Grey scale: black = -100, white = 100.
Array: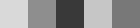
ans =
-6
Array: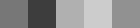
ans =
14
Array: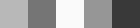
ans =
-55
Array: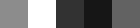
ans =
-23
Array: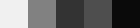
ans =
-92
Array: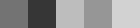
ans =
65
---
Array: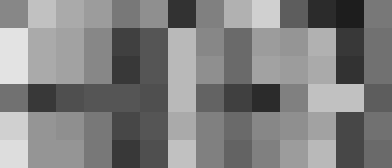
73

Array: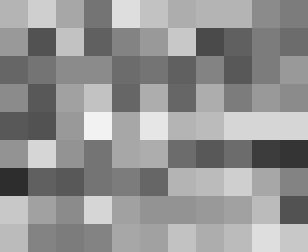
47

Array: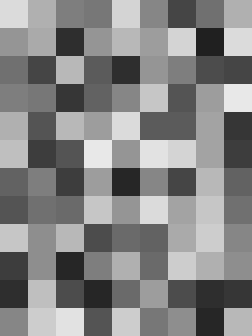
5

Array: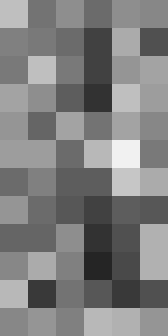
6

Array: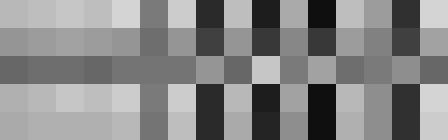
33

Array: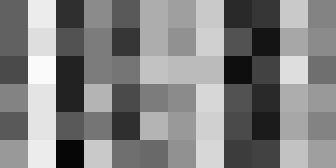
20

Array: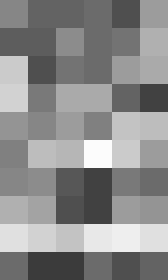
-16
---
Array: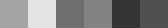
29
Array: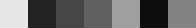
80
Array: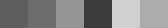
-26
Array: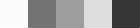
98
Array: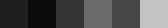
-76
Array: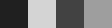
-75
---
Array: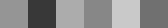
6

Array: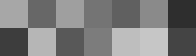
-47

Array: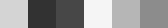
10

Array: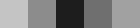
10

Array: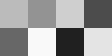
-19

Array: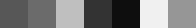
-32

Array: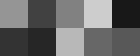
-60
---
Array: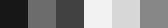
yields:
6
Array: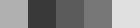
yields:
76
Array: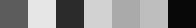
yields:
-94
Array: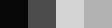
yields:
40
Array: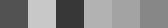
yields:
6
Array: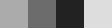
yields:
73
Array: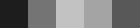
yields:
-31
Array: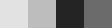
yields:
-16
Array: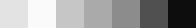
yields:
-90
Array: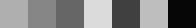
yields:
-95
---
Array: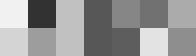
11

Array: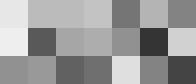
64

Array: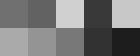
-77

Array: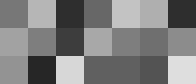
10

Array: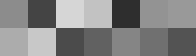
-35

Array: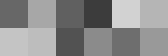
20

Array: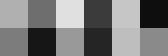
8
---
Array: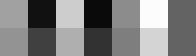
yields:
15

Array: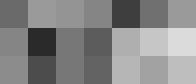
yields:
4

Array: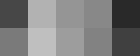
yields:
-4

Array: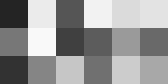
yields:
-7

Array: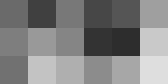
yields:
-1

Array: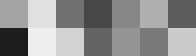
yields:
-77

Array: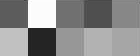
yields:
51
